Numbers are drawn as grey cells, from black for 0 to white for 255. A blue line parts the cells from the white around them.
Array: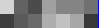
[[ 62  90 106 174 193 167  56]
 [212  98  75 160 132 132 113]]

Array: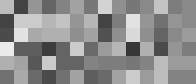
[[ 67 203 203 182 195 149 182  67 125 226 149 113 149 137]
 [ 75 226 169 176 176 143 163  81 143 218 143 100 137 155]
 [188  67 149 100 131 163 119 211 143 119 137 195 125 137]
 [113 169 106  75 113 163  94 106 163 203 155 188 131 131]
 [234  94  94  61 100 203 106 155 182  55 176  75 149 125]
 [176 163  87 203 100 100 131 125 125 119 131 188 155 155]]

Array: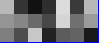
[[126  77 199  33  92  99  25]
 [148 134 106  71 213 112 155]
 [184  52  17  46 220  58 184]]

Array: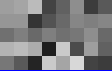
[[158 165 187  67  97 142  60  89]
 [179 187 172  30 202  75 158  97]
 [112 127 105 127 112 119 142 105]
 [150 150  52  83 105 134 127 134]
 [119  89  36 202 165 216  67  60]]

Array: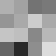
[[149 169 205 169]
 [101  40 142 220]
 [197 191 136 184]
 [176 162 115 121]]

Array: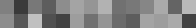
[[141  87 192  80  66 157 113 149 107  93 164 157 170  66]
 [128  58 120  93 141 164 149 178 113 120 134 170 100 185]]

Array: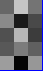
[[157   5 151]
 [103 197 116]
 [ 88 124  96]
 [138  26  73]
 [ 80 183  60]]

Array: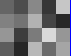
[[ 93  39 184 107 165]
 [129 115 178  69  39]
 [101  77 136  54 198]
 [150  61 123 217 150]]

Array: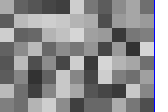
[[ 92 186 200 206 200 180 172  78 154 166 154]
 [ 98 140 186 104 140 119 148  70 154  50 214]
 [127 111 180 206 140  63 104 104 172 119  78]
 [206  98 104 180 193 214 160 154  57 119 127]
 [172  98  85  70  63 206 119  92 140 166 111]
 [ 85 186  78 140  70 206  57 214 180 166 111]
 [186 111  63 134 200 166  85  70  57 200 134]
 [ 92 134  50  98 200 134  70 206 127 111 160]]
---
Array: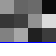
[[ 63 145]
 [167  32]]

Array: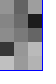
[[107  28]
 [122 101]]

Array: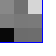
[[121 122]
 [108 109]]

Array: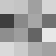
[[137 167]
 [158 100]]

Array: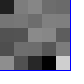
[[119 109]
 [ 83 138]]

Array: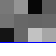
[[103 101]
 [104 194]]
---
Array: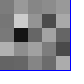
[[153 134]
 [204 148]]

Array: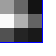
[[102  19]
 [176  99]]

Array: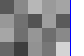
[[137 183]
 [113  83]]

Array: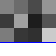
[[108  74]
 [161  29]]

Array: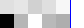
[[230 209]
 [182 254]]

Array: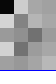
[[205 167]
 [131 181]]

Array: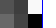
[[ 62 249]
 [ 68   3]]

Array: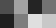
[[162  36]
 [125 223]]
